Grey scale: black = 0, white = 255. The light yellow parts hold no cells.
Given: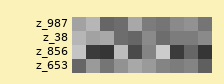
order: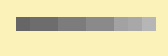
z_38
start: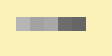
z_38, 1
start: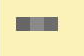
z_38, 5

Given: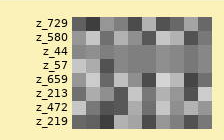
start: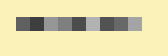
z_729, 1
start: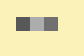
z_472, 4
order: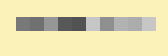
z_472
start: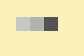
z_580, 7
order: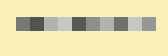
z_580
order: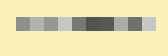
z_472

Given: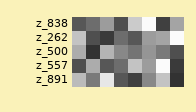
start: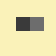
z_262, 3
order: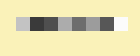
z_557
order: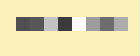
z_557
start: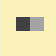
z_838, 7
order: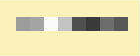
z_262
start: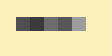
z_262, 2

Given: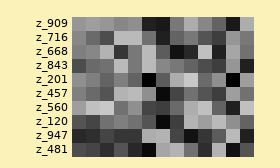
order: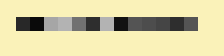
z_481
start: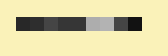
z_947, 1
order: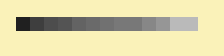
z_716
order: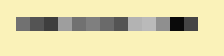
z_457
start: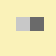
z_201, 9
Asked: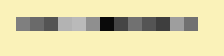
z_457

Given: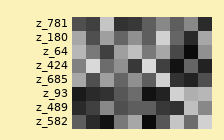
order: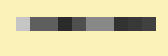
z_781
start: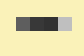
z_489, 6
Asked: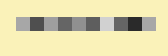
z_180
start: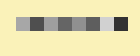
z_685, 1

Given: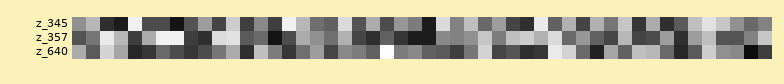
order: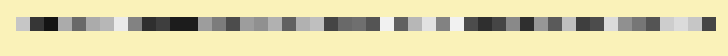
z_345
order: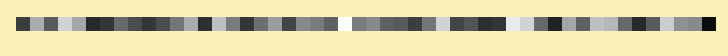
z_640
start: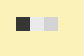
z_640, 34
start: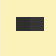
z_640, 33
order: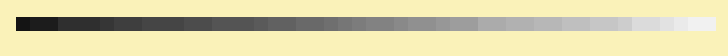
z_357
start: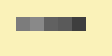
z_640, 24

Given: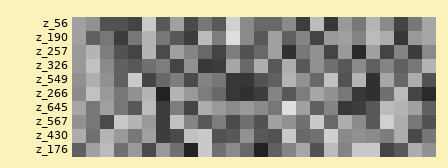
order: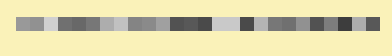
z_567
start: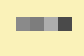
z_430, 22
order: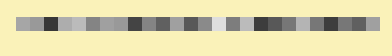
z_190
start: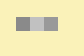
z_266, 1

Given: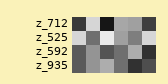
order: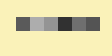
z_592
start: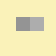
z_935, 2
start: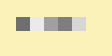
z_525, 2

